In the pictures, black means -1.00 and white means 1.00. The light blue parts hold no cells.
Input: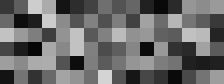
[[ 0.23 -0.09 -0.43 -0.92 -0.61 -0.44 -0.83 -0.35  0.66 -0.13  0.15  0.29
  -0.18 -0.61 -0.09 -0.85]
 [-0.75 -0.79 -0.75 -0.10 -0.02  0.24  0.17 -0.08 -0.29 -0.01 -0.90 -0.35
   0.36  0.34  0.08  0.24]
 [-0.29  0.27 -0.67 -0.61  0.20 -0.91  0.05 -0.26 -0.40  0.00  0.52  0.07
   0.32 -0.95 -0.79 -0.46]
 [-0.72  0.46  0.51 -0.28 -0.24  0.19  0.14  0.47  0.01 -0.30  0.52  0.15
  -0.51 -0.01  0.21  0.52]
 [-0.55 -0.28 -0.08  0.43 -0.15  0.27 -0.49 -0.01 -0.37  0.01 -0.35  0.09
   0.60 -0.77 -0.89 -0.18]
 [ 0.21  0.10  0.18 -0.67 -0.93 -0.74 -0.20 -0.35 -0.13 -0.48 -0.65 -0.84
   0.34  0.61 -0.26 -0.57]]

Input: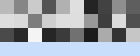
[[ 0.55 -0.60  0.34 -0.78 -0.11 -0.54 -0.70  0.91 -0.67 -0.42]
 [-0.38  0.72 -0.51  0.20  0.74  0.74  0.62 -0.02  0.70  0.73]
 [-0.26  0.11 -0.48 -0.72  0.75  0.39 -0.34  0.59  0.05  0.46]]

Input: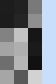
[[ 0.65 -0.31  0.30]
 [-0.87  0.43 -0.14]
 [-0.80  0.37  0.29]
 [-0.83  0.53  0.02]
 [ 0.12 -0.71 -0.78]
 [-0.05 -0.74 -0.77]]

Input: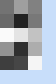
[[ 0.92 -0.45 -0.51]
 [ 0.36 -0.63  0.15]
 [ 0.52  0.79  0.96]
 [-0.06 -0.73 -0.18]
 [ 0.01  0.25 -0.10]]

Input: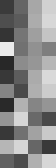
[[ 0.69  0.38 -0.40 -0.24]
 [-0.55 -0.20  0.67  0.43]
 [ 0.58  0.27 -0.11 -0.56]
 [-0.43 -0.18  0.68  0.17]
 [ 0.17  0.04  0.40 -0.68]
 [ 0.60  0.37 -0.43  0.04]
 [ 0.70  0.34 -0.27 -0.56]
 [ 0.43  0.18  0.10 -0.69]
 [-0.01  0.14 -0.11  0.84]
 [ 0.54  0.25 -0.08 -0.59]
 [ 0.69  0.35 -0.29 -0.39]
 [ 0.64  0.31 -0.21 -0.54]]

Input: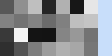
[[-0.07  0.31  0.38  0.22 -0.02 -0.35 -0.63]
 [-0.10  0.19  0.04 -0.85 -0.84  0.91 -0.55]
 [ 0.54  0.50  0.00 -0.16  0.03 -0.10  0.02]
 [ 0.80 -0.82  0.39 -0.71  0.50  0.13 -0.31]]

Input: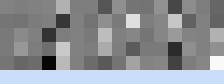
[[ 0.95  0.05 -0.02 -0.48  0.05  0.03  0.28 -0.09 -0.30 -0.15  0.00  0.45
  -0.95 -0.15 -0.19 -0.08]
 [ 0.13  0.01  0.12 -0.66 -0.04 -0.04 -0.29 -0.01  0.34 -0.02  0.01  0.58
  -0.14 -0.02  0.19 -0.04]
 [ 0.39  0.01  0.03  0.21  0.05 -0.08  0.05  0.00  0.48 -0.05  0.01 -0.02
  -0.60  0.00  0.08 -0.05]
 [-0.22  0.01 -0.23  0.55  0.05 -0.01  0.75 -0.04  0.12 -0.10  0.00 -0.58
   0.00 -0.03 -0.10 -0.08]
 [-0.20 -0.02  0.10 -0.44  0.14 -0.10 -0.09  0.12 -0.33 -0.01 -0.01  0.39
   0.03  0.01 -0.01  0.02]]
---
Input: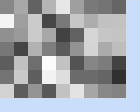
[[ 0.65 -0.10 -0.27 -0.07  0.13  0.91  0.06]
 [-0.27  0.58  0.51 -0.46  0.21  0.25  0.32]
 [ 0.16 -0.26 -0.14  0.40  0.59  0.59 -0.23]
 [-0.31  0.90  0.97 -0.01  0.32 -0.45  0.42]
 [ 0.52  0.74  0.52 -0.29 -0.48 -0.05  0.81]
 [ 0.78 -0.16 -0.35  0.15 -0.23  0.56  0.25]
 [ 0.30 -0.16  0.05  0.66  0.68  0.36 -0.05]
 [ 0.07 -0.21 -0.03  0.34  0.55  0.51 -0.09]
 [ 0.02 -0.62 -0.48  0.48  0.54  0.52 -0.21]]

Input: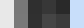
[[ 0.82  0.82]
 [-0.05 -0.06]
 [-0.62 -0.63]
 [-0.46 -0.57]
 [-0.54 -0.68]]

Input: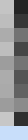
[[ 0.56  0.22  0.33  0.35  0.23  0.49  0.35  0.48  0.54]
 [-0.63  0.09 -0.23 -0.34 -0.09 -0.45 -0.10 -0.57 -0.72]]

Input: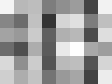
[[ 0.62  0.70 -0.15  0.28  0.05  0.91]
 [ 0.36  0.12 -0.38  0.20 -0.15  0.44]
 [ 0.53  0.60  0.36  0.59  0.51  0.48]
 [-0.09 -0.34 -0.29 -0.25 -0.59 -0.02]
 [ 0.20  0.46  0.83  0.38  0.67  0.12]
 [ 0.30  0.49  0.99  0.44  0.76  0.22]
 [-0.48 -0.35  0.32 -0.41 -0.02 -0.47]
 [ 0.85  0.67  0.23  0.74  0.50  0.90]]

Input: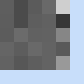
[[-0.23 -0.21 -0.28 -0.27 -0.26]
 [-0.32 -0.27 -0.16 -0.41 -0.41]
 [-0.26 -0.18 -0.24 -0.26 -0.29]
 [-0.22 -0.22 -0.23 -0.24 -0.18]
 [ 0.20 -0.30  0.05 -0.58  0.62]]

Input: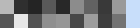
[[-0.33  0.45]
 [ 0.81 -0.63]
 [-0.36 -0.72]
 [ 0.12 -0.30]
 [ 0.18 -0.69]
 [-0.44  0.10]
 [ 0.23 -0.23]
 [-0.52 -0.55]
 [-0.10  0.21]]

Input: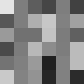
[[ 0.58 -0.10 -0.42  0.21 -0.32  0.79]
 [ 0.03  0.00 -0.03 -0.11 -0.01 -0.01]
 [ 0.15  0.21  0.44 -0.11  0.37 -0.27]
 [-0.70 -0.75  0.10  0.53  0.56 -0.45]
 [ 0.01  0.02 -0.02 -0.03  0.01 -0.01]
 [-0.66  0.47  0.47 -0.25  0.26 -0.49]]
